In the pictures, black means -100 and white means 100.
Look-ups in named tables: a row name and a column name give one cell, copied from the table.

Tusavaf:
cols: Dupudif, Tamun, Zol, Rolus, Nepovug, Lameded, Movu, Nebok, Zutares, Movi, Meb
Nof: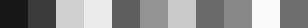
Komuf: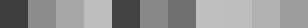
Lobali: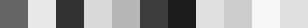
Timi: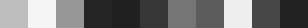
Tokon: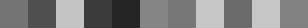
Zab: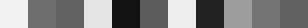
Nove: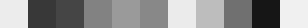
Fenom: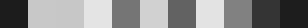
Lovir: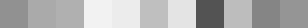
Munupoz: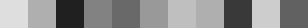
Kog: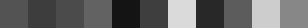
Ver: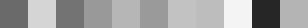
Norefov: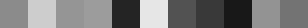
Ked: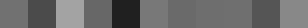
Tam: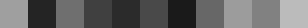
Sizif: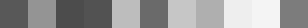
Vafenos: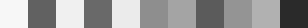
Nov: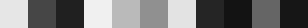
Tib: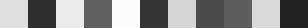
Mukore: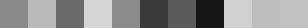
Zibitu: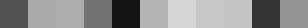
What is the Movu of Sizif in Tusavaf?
55
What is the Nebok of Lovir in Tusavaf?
-35
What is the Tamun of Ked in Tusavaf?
-41
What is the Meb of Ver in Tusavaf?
41
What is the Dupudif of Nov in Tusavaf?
80
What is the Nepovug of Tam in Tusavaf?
-66
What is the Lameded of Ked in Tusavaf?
-6
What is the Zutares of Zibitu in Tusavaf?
54
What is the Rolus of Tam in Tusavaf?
-50
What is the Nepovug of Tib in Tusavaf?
98
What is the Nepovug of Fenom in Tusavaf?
-8
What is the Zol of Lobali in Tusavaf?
-61

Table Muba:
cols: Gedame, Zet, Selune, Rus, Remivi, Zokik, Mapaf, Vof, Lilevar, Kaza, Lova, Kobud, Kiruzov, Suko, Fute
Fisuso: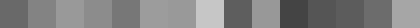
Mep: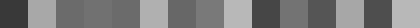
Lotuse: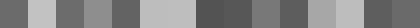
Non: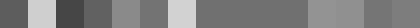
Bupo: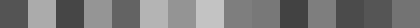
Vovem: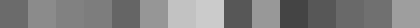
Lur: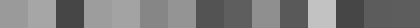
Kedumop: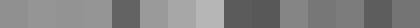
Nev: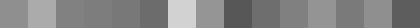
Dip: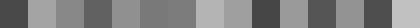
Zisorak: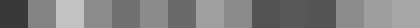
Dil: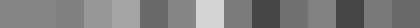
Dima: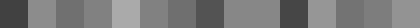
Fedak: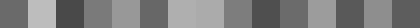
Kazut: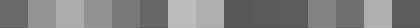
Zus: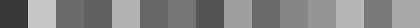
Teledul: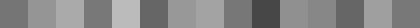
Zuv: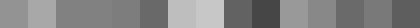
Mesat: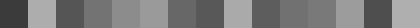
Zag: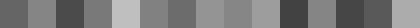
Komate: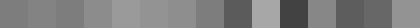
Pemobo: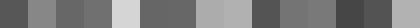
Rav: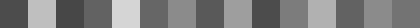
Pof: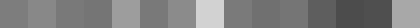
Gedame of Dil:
4
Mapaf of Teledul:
19
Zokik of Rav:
-20
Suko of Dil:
-5
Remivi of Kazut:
-7
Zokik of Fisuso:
22

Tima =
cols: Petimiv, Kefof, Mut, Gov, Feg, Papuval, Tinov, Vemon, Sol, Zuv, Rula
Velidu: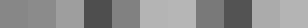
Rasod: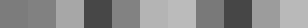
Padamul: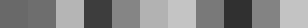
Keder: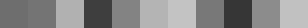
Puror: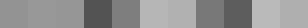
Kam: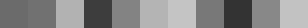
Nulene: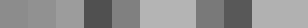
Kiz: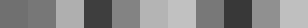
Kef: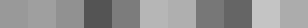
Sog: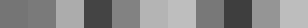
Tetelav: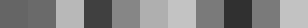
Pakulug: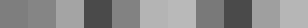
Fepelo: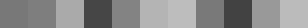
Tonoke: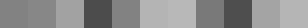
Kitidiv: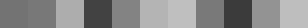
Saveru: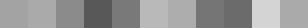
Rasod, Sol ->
-45
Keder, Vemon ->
-6
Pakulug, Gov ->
-42
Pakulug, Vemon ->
-5
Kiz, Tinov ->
51
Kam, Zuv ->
7
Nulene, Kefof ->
14
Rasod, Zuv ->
22
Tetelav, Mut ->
44
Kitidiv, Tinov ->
50
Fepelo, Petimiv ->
-6
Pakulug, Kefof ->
4

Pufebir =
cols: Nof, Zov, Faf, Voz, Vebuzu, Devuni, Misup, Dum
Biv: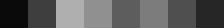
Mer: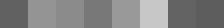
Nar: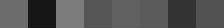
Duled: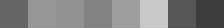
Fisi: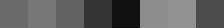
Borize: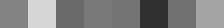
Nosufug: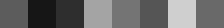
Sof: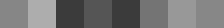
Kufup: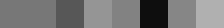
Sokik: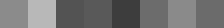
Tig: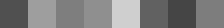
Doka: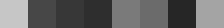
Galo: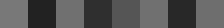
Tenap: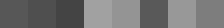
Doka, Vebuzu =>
-4
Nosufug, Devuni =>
-33
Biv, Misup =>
-38
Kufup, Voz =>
17
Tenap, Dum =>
-2
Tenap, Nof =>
-32

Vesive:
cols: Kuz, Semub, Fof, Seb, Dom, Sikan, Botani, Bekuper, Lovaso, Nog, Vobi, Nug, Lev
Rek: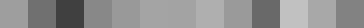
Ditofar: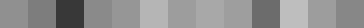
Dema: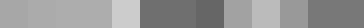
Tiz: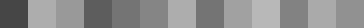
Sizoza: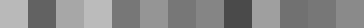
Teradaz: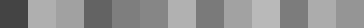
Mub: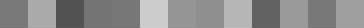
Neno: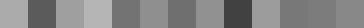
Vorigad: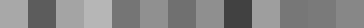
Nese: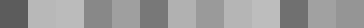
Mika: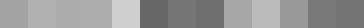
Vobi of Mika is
20
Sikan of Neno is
12
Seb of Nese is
7
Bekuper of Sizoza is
4
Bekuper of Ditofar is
32
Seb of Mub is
-9
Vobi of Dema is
20

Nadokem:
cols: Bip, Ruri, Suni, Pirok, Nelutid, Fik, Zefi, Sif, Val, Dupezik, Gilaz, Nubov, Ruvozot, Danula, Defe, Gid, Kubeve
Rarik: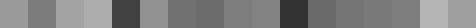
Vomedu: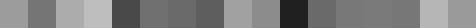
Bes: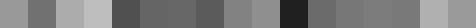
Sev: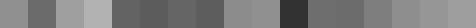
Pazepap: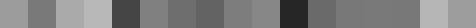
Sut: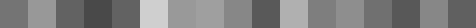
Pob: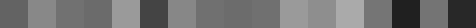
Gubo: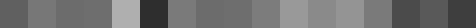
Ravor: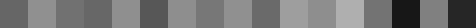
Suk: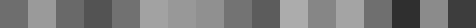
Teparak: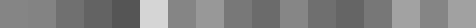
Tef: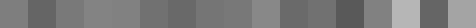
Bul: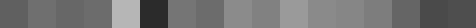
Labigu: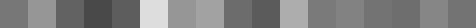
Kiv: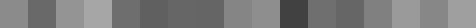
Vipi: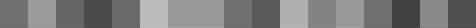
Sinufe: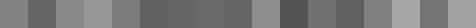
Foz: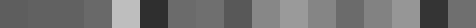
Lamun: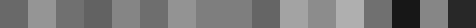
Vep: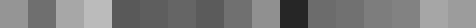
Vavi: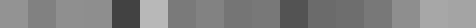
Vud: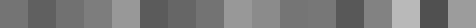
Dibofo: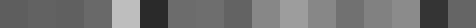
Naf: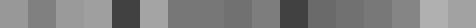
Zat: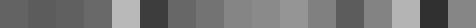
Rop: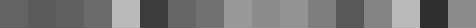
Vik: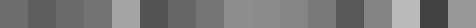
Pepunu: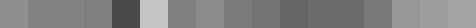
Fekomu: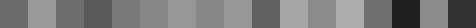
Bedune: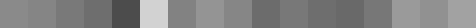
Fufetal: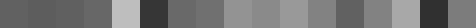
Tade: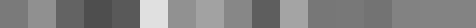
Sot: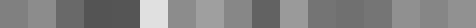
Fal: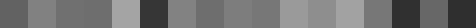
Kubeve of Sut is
-25
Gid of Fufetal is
-62
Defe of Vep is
2
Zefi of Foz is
-16
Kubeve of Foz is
-13
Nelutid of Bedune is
-40

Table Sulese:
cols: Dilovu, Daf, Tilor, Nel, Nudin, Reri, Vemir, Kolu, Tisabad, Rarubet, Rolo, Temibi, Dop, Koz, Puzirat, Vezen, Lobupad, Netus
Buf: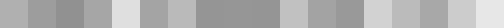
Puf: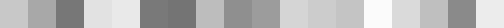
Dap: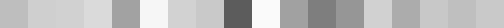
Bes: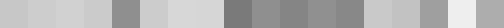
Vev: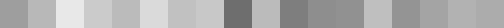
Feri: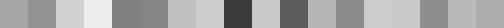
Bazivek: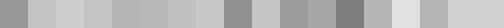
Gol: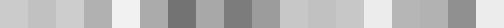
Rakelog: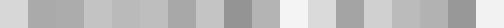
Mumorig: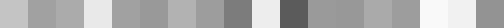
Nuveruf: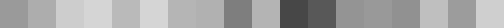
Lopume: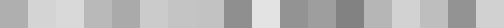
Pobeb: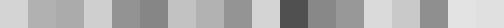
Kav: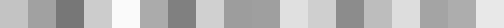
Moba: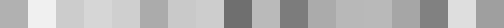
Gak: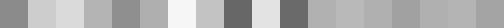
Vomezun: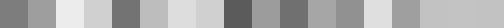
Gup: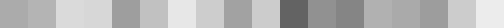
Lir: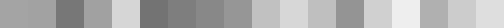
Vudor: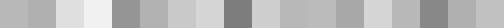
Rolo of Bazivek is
22
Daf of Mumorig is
26
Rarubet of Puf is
22
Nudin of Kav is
96
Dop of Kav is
10
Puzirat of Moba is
30
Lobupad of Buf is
60
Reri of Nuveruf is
67
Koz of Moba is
45
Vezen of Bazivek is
41
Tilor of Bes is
64
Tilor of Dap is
64
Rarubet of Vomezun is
22
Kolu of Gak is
53
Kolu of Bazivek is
57
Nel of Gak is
41
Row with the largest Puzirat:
Lir

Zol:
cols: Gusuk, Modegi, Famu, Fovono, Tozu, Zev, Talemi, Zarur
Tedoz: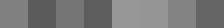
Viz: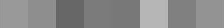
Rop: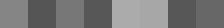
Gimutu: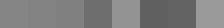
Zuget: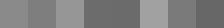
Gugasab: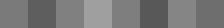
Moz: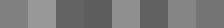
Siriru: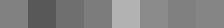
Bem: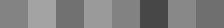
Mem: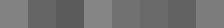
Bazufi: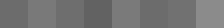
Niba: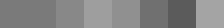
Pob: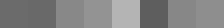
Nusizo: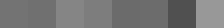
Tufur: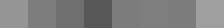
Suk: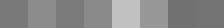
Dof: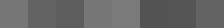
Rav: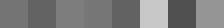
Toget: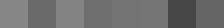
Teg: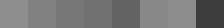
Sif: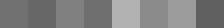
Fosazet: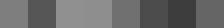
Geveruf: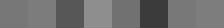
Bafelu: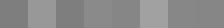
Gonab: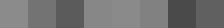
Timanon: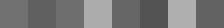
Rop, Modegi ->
-33
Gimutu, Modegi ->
3
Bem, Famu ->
-11
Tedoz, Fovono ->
-27
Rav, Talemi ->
-37
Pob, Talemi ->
6
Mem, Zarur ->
-3
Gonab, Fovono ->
6
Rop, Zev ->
31
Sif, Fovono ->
-13
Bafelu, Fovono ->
8
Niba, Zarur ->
29
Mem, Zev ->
-18
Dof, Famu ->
-27
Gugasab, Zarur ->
-14
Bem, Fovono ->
21
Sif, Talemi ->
22
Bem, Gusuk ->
3
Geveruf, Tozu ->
-11

